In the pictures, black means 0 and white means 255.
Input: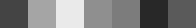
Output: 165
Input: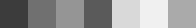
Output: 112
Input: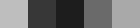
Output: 55
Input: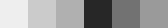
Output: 203
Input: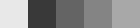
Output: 57
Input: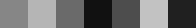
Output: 181
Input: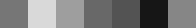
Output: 217
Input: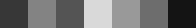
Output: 131
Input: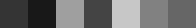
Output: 24
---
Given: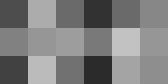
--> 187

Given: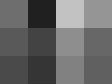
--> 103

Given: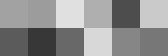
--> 55

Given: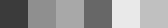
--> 143

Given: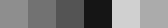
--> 114

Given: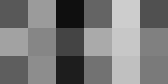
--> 141

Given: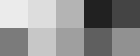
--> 123

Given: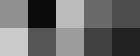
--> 202
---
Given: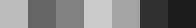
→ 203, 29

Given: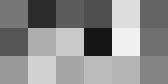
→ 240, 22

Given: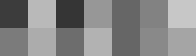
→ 199, 53

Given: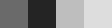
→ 221, 36

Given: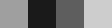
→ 205, 26

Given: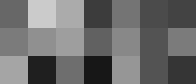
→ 203, 23

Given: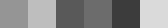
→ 218, 60

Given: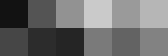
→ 202, 18

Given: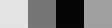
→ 228, 5
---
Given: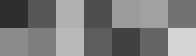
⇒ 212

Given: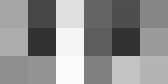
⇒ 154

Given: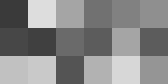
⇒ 92

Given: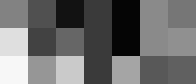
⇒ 144

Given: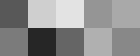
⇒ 136

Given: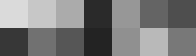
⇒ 120
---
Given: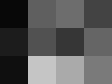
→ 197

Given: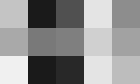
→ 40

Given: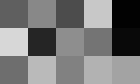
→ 129

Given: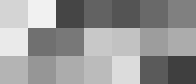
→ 220

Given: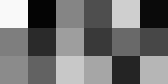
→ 166

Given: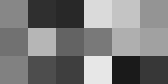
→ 231
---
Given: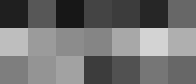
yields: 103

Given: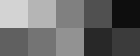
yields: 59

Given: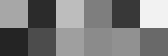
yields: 105

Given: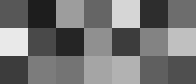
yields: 79

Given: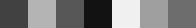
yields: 109

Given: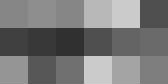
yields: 126
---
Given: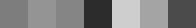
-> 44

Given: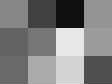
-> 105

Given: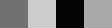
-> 113

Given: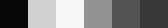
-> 246

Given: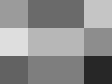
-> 98

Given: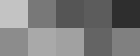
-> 169

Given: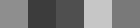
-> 60

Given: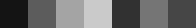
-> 202

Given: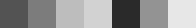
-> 210

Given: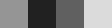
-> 149
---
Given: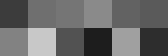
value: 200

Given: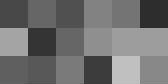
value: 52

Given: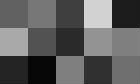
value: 82

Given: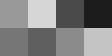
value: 95

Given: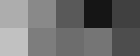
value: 125

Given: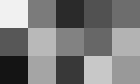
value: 185
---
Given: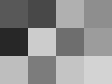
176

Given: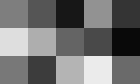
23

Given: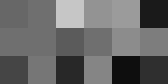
198

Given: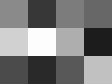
124

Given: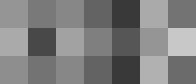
135

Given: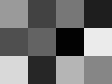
119

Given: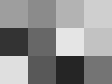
179

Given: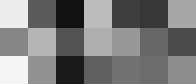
17

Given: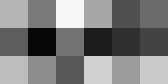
246
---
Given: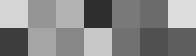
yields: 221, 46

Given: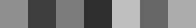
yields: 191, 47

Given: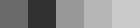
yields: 202, 48

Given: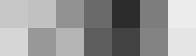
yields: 236, 44

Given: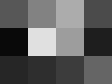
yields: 224, 9

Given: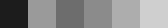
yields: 207, 28

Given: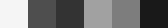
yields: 245, 25

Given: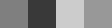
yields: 204, 57

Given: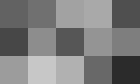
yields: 199, 43
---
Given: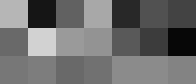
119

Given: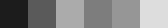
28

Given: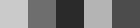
202

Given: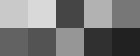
98

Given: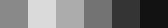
137

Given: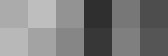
184

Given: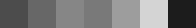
76
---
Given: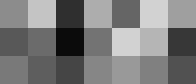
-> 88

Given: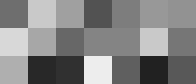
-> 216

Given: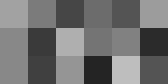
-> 136

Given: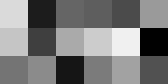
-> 197

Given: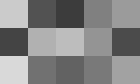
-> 68

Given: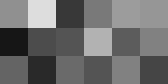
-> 22
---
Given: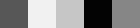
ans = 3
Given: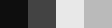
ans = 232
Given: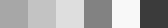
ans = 248
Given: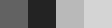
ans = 185
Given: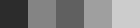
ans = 159
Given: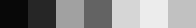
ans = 236
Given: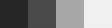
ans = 167
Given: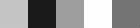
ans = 254
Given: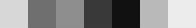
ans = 185
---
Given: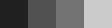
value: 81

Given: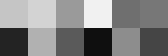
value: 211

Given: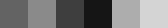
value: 138

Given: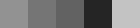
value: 117

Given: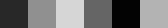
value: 144

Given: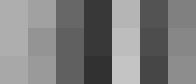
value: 161

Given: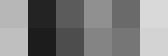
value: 35

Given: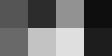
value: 44

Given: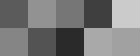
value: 146
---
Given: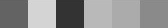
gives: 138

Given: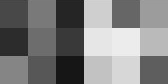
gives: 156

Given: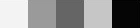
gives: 5

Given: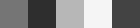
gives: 67

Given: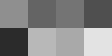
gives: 79

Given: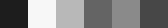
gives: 71
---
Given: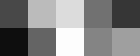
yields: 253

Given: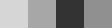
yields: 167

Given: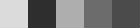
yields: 174

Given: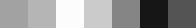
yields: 133

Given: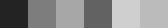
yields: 98

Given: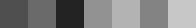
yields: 179

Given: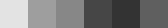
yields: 70

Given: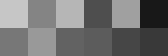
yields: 92

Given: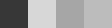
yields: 215

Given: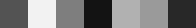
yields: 177
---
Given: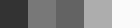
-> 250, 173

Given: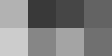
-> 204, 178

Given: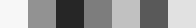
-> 247, 225

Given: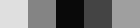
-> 223, 159

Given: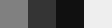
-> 238, 128

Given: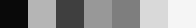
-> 245, 217
